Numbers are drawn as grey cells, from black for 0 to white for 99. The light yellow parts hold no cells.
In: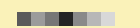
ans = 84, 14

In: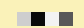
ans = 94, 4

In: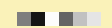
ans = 98, 8

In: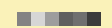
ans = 83, 23

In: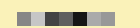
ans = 77, 8

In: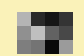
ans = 74, 4

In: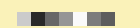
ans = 97, 16

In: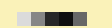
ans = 85, 6

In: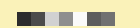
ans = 97, 17
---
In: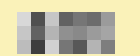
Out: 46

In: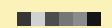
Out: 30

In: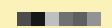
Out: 74

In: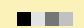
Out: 0

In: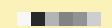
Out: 70

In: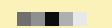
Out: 56

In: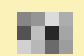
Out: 81
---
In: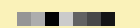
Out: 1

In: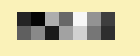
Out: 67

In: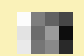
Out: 38

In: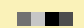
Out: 0

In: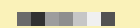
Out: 61

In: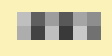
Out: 61
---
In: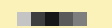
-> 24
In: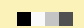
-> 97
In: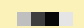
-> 24
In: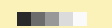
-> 42
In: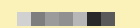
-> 49
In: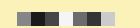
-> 10
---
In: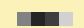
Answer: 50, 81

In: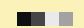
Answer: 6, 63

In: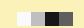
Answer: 97, 37

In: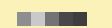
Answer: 55, 24

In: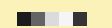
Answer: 11, 20

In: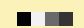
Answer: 1, 20

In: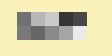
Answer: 44, 91

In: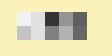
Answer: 94, 40

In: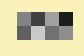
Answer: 51, 55
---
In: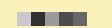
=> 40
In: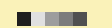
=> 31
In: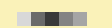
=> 64
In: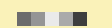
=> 24
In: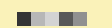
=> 56
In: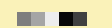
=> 25
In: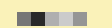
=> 58
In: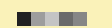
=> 52
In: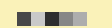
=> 67
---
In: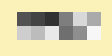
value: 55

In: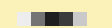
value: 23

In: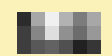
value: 13

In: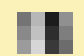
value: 22

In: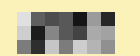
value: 70

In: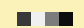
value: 48

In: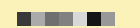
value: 8

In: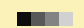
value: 51
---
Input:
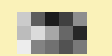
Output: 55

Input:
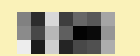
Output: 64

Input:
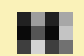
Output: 65

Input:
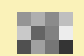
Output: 74

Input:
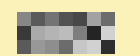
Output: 42

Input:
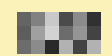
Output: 19

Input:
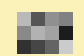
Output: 50

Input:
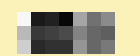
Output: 54
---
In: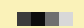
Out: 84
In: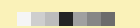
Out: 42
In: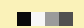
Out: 31
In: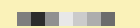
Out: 42
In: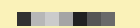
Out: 41
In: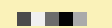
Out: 66
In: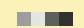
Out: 19
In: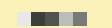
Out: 47
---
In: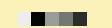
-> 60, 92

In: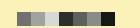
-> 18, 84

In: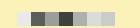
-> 25, 91

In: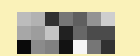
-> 13, 95

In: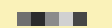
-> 54, 81

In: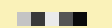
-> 91, 91

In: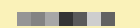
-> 20, 80

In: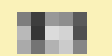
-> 85, 85
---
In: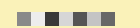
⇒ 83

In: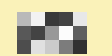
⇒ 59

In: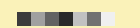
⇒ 16

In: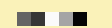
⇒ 97

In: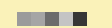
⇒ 42

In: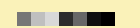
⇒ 17
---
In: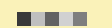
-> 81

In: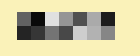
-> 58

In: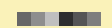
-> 18

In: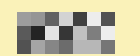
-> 82

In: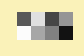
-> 58

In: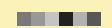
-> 13

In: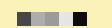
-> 89

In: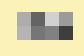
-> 60
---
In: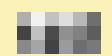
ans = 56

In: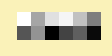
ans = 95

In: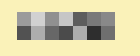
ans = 36

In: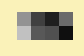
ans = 25

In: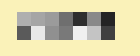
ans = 18

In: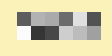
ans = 42

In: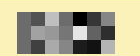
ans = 89

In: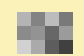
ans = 57

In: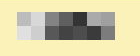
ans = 20
